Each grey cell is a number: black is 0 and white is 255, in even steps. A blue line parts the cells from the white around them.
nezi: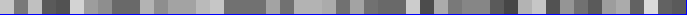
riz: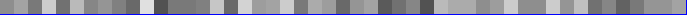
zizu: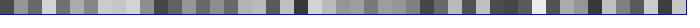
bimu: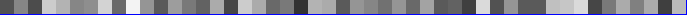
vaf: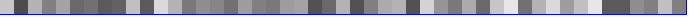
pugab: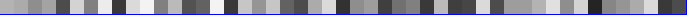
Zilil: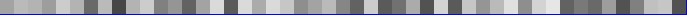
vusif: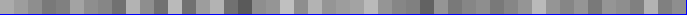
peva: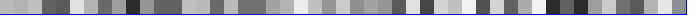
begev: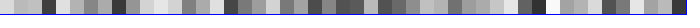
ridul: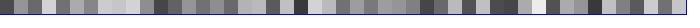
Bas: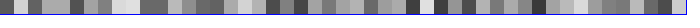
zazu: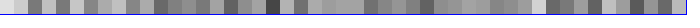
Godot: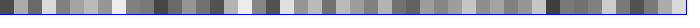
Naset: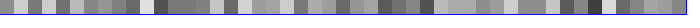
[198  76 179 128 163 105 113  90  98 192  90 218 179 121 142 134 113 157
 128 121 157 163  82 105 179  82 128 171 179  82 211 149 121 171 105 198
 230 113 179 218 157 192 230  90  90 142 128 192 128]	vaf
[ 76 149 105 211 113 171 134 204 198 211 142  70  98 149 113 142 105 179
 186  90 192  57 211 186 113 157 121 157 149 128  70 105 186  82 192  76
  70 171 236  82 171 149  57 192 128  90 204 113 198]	ridul

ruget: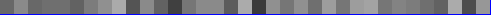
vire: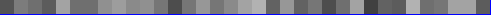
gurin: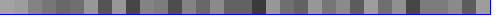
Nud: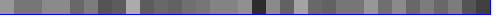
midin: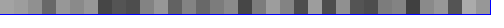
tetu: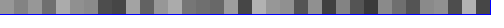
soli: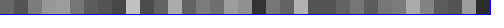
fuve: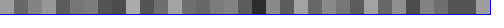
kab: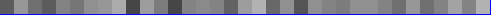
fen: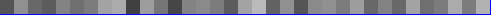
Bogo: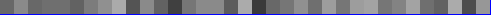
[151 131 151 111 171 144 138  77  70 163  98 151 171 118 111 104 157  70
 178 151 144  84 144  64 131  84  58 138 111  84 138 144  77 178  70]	tetu
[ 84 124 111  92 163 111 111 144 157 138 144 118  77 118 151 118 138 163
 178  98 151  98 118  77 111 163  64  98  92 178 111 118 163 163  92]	vire
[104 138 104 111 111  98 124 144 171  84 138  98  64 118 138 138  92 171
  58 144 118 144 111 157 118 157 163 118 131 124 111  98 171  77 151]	ruget
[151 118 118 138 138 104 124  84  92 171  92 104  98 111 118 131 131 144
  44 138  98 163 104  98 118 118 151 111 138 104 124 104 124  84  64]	Nud

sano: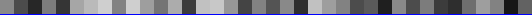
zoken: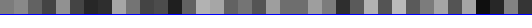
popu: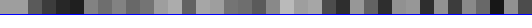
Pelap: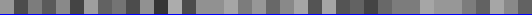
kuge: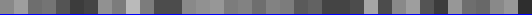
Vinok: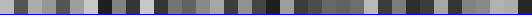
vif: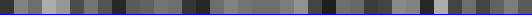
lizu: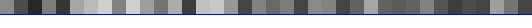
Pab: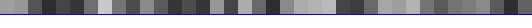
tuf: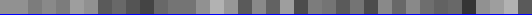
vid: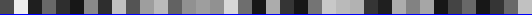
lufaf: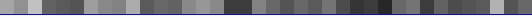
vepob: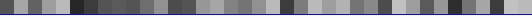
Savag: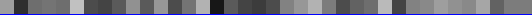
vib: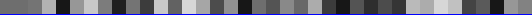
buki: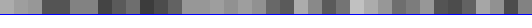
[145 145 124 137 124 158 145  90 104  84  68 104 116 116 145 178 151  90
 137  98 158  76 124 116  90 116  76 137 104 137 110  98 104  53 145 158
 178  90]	tuf
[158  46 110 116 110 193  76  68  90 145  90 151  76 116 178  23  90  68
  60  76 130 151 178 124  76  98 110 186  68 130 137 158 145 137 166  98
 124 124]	Savag
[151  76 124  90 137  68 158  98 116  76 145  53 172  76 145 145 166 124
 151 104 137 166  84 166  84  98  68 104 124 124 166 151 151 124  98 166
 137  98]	Pelap

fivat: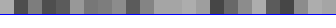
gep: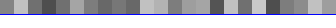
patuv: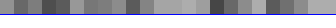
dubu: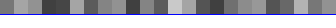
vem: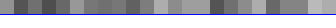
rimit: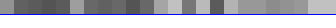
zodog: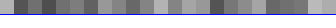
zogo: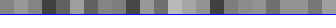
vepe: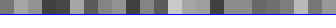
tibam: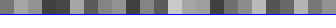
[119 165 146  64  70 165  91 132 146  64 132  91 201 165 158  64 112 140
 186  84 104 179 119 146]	tibam
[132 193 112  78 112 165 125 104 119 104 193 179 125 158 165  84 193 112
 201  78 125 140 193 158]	gep
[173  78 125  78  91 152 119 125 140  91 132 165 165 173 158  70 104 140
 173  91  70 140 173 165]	fivat

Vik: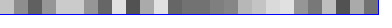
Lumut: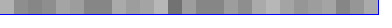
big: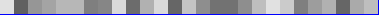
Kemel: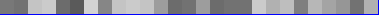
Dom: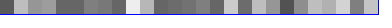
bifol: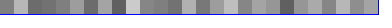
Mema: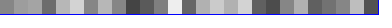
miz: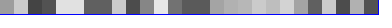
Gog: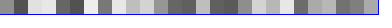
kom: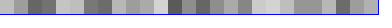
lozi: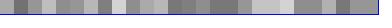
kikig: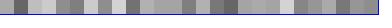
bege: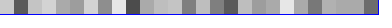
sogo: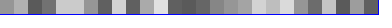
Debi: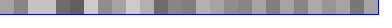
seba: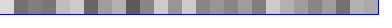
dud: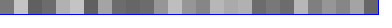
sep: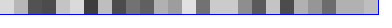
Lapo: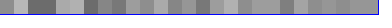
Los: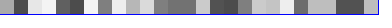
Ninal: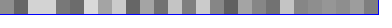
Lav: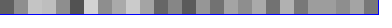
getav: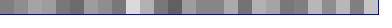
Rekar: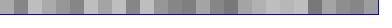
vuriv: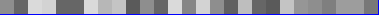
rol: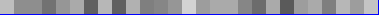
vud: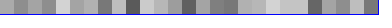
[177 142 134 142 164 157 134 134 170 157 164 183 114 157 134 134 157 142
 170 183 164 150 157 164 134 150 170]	Lumut
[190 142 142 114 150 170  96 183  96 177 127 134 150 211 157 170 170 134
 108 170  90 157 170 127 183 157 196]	rol
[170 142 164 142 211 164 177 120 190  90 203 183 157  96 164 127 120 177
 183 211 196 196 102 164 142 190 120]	vud
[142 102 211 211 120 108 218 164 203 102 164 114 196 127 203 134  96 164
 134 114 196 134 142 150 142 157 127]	Ninal
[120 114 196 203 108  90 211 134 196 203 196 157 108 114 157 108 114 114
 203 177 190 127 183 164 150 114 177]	Kemel

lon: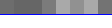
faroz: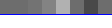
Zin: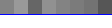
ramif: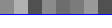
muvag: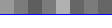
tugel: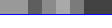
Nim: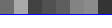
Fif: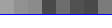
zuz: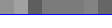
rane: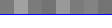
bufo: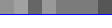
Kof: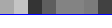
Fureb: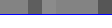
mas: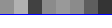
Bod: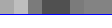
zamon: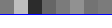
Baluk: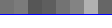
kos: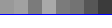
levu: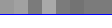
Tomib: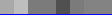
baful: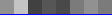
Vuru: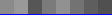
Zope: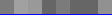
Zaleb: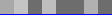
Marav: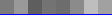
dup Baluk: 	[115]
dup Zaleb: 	[109]
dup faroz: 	[109]
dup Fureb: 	[131]
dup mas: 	[139]
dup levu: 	[123]

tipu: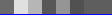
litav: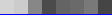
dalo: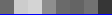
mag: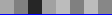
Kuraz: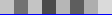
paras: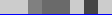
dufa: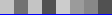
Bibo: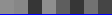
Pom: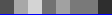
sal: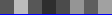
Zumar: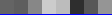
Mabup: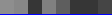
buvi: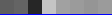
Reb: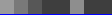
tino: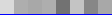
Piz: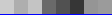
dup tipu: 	[94]
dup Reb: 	[62]
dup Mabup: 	[54]
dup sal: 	[87]
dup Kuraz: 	[196]

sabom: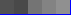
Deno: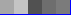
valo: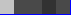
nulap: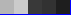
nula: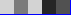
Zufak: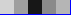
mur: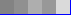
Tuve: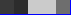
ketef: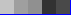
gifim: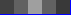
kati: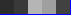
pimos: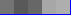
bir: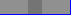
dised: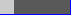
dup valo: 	[73]
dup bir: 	[144]
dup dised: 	[89]

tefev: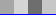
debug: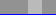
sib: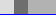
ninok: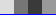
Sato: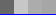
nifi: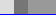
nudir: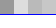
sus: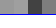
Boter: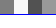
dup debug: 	[146]
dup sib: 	[178]

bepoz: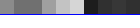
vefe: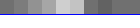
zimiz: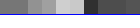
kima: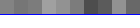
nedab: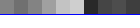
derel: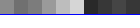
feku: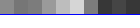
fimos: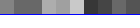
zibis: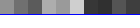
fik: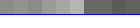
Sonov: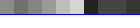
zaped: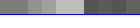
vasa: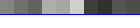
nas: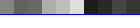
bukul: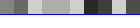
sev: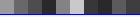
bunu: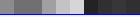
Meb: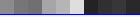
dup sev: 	[41]
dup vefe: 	[112]
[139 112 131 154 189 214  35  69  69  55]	Sonov
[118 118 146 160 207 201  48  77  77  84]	zimiz
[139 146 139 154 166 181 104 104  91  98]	fik

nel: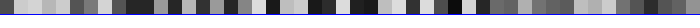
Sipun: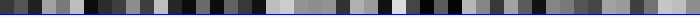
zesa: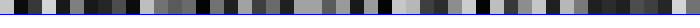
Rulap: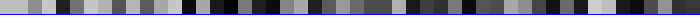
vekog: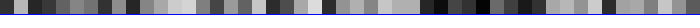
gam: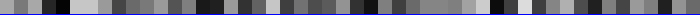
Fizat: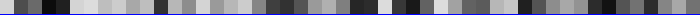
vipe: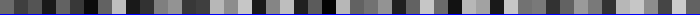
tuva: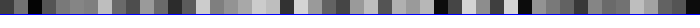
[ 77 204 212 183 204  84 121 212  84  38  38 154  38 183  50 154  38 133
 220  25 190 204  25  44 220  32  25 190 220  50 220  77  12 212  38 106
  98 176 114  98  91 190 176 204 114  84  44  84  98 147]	nel
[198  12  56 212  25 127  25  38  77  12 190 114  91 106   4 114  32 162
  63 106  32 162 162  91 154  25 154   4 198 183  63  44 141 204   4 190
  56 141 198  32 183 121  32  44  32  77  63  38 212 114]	zesa
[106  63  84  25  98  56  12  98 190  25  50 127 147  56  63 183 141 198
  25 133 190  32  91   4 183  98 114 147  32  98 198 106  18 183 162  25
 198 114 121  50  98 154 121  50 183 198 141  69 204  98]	vipe

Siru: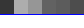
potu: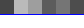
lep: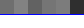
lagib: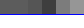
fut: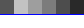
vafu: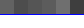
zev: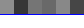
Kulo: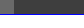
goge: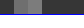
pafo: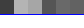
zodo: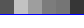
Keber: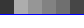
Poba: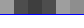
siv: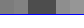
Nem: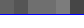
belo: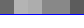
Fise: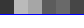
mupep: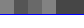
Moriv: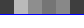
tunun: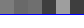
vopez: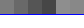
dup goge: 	[54]
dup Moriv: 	[62]
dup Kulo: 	[62]

